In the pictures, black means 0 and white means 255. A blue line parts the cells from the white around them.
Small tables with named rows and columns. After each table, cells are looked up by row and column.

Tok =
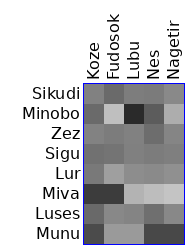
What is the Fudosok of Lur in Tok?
159
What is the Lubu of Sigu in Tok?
128
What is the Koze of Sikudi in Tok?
129
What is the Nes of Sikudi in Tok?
123
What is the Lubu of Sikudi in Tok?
125
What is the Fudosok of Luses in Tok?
136
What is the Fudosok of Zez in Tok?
124
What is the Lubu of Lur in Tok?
141
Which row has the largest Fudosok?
Minobo

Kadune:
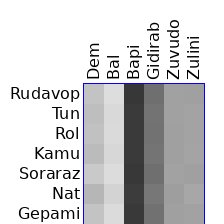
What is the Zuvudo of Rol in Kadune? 160
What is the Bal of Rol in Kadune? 218
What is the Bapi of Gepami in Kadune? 57
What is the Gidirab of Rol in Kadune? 114
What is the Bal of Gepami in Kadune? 219
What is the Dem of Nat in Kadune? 182
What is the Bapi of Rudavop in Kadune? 55
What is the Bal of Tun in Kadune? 217
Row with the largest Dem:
Soraraz

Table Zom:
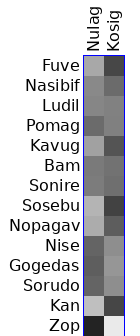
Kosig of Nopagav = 93
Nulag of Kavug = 161
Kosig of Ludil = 129
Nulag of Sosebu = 180
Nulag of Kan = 191
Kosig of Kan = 70
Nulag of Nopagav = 172
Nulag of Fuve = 168
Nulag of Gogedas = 94
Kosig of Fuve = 71
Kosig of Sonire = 111
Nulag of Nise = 100
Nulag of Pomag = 107
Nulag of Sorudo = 100
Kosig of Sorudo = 142
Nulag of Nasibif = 137
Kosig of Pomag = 128
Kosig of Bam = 114
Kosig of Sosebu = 66

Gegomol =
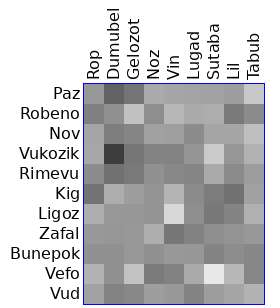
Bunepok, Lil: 141
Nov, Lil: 165
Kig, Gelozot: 157
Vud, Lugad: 132
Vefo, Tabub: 135
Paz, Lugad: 163
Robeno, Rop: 128
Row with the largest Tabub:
Paz

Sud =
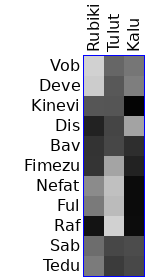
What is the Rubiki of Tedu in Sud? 123
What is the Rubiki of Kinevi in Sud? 86
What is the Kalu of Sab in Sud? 76
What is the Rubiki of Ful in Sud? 122
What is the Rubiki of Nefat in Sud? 139
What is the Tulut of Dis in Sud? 69
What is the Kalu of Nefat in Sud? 11
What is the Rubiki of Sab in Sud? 109
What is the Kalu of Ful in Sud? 11
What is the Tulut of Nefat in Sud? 192
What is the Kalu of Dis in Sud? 163
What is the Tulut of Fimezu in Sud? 164
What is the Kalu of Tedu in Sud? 72
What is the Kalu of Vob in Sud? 118
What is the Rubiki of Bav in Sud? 51

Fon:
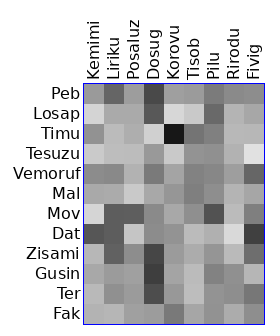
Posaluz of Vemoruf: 178
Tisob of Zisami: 172
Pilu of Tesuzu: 144
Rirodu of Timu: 184
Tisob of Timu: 116
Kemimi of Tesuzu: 202
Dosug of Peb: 73
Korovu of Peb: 159
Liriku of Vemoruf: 137
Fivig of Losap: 167
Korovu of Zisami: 155
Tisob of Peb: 155
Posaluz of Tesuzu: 188
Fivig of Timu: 183
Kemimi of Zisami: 183

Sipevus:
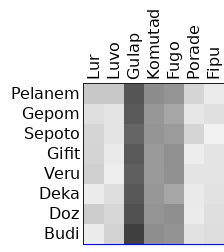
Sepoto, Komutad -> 148
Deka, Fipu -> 226
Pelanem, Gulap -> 86
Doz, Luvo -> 215
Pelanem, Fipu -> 235
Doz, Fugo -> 143
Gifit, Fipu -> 228
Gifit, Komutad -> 154
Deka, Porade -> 234
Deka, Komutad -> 151
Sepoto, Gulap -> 101
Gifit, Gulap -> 89
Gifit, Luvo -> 234
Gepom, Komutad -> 151
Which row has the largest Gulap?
Sepoto

